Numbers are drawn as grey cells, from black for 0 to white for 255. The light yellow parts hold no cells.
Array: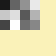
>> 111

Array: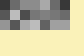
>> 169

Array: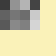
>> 128

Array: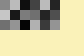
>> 5

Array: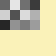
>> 124

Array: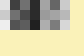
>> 93

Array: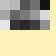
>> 40

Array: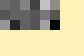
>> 97

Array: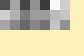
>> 104

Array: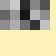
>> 112
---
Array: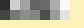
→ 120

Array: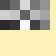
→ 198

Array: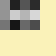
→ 204

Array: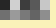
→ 154

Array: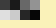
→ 203

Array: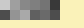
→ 148
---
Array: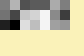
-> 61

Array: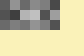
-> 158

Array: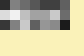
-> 108

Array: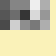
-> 151

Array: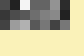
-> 34

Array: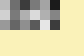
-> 133

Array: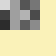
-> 75

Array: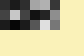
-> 142

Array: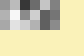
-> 117

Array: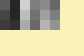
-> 126
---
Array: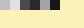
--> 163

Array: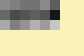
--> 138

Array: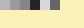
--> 216

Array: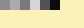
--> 82

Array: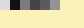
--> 91

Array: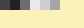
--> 205

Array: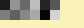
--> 37

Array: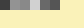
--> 105
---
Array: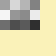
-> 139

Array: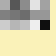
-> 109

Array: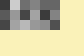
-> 70

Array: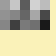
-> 102

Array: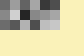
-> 37

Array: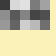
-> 132
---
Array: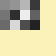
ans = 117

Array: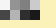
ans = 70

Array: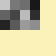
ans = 99

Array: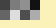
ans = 101

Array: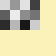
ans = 94

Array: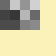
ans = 66

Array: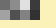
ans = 162

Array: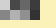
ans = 134

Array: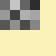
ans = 153

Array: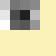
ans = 230
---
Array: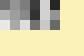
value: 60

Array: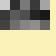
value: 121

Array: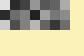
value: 87

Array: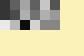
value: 96

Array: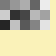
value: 173

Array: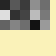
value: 59

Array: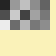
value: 192

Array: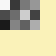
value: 57

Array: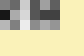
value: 86

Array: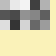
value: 243
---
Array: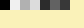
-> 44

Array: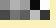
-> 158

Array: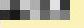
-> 84

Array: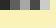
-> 167

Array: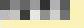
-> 49

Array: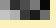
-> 77

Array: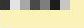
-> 126

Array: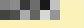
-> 109

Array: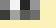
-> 243
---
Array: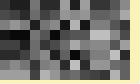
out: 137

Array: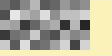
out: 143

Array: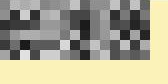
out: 100

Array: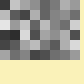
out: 154

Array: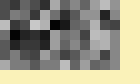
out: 147

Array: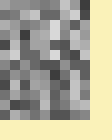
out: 61
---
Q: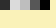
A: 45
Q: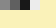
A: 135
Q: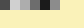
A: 75
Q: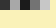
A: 51
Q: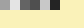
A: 161
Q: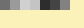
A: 111
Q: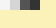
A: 245
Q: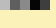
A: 188
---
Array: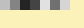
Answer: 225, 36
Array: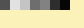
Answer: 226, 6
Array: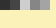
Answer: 206, 48
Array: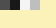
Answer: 244, 24
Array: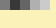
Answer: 203, 56
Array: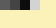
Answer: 211, 13
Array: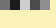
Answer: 206, 27
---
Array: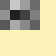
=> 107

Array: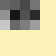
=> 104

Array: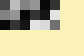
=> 72

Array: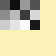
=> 92

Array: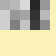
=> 175

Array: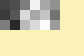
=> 68
